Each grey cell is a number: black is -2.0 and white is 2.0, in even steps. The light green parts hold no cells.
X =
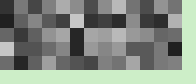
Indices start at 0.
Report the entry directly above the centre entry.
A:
-1.2
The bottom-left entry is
-0.3
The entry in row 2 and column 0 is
-0.4
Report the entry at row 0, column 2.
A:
-0.9
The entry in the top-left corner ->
-1.2
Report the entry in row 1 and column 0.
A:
-1.5
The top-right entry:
-0.2
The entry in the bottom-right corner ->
0.0
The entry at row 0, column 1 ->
-0.1

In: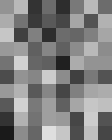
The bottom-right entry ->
-0.9
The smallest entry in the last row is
-1.6
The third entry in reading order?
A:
-1.2
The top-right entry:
-0.3
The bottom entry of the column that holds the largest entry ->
1.5
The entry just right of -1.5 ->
0.7
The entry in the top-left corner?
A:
0.3
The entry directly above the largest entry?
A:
0.5
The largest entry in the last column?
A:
1.0
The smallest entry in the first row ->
-1.3
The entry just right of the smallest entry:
0.2
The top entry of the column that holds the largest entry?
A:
-0.3
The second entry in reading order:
0.9
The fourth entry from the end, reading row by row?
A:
1.1
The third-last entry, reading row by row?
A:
-0.8
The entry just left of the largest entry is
-0.4

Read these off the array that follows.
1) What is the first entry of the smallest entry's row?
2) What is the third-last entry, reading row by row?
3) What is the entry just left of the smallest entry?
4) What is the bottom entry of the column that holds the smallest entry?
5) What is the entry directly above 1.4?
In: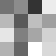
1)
-0.2
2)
-0.4
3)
0.2
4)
2.0
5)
1.3

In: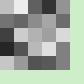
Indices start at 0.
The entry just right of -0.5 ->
-1.2
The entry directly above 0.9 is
0.8
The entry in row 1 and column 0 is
-0.2
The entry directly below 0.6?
0.5
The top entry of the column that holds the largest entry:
1.7
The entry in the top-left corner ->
1.0

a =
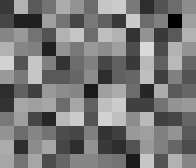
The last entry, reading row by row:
0.1
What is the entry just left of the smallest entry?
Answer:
0.0
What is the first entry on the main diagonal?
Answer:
-1.1
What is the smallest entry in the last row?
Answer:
-1.6
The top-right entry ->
0.2
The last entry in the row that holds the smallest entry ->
0.5
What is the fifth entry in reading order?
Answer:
0.7
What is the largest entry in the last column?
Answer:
0.8
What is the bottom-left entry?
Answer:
0.6
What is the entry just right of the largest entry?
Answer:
-0.8
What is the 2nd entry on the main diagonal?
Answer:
-1.5
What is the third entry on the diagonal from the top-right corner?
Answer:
-1.1
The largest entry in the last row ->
1.1
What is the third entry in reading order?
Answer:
-0.6
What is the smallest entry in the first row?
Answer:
-1.3
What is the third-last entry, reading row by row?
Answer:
-0.7
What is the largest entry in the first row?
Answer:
1.2
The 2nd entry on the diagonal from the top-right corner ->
-2.0
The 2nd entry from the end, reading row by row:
0.8
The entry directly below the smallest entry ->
-0.6
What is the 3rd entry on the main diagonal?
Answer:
-0.2
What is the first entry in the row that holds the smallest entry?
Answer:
-0.9
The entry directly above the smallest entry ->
-0.3

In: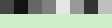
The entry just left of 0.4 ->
1.6
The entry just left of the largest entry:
0.0
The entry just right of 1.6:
0.4

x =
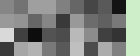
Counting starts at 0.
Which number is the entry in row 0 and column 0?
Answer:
0.1
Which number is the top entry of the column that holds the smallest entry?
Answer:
0.5
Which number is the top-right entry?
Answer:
-1.7
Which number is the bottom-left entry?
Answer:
-1.1
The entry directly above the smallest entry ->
-0.4
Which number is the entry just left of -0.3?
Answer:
0.4
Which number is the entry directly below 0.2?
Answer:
-0.8
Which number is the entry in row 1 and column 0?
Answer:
0.4
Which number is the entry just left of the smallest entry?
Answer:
-1.0
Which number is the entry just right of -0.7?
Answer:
-0.8
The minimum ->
-1.8

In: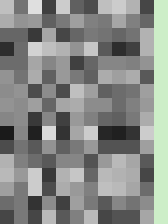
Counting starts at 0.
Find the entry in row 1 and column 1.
0.3
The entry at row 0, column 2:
1.5
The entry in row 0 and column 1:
-0.2
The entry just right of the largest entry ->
-1.0
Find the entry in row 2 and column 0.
-0.4
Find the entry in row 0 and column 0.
1.0
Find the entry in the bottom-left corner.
-0.9
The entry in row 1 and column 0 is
0.7
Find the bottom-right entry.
0.6
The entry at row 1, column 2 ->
0.4
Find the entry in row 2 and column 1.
-0.4
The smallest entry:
-1.6
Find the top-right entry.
-0.9

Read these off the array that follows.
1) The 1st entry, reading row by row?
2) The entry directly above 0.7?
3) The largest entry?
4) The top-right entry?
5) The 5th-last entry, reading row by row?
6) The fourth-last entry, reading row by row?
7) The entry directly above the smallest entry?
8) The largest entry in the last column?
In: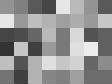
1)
0.3
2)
0.9
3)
1.7
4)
-0.6
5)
0.1
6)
0.0
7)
-0.9
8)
1.1

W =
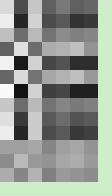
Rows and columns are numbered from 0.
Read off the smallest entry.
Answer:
-1.7
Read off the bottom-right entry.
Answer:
0.2
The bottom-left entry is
0.7
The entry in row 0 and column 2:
1.1
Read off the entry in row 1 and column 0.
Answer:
1.7
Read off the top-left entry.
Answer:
1.4
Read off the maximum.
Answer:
1.9
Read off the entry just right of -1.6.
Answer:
1.3
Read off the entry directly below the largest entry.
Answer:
1.1
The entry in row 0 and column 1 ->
-0.8
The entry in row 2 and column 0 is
1.0
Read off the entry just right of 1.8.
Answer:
-1.6
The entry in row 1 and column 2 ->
1.3
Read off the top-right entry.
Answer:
-0.4
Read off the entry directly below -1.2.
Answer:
0.0
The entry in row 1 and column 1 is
-1.4
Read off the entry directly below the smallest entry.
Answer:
-0.3
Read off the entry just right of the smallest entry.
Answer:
1.3
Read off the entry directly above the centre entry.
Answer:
0.6

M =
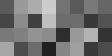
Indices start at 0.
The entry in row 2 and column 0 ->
-0.1
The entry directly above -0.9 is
-0.6
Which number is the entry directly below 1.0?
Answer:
0.2
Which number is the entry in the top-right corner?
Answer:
-0.4
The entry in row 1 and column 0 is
-0.9
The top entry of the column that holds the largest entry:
1.2
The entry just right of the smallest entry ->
0.1
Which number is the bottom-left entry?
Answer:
0.6
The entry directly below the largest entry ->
1.0
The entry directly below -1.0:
0.3

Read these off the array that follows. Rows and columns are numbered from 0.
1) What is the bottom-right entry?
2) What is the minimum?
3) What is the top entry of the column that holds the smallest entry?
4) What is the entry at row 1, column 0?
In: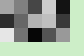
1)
0.4
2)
-1.9
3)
-0.9
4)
-1.3
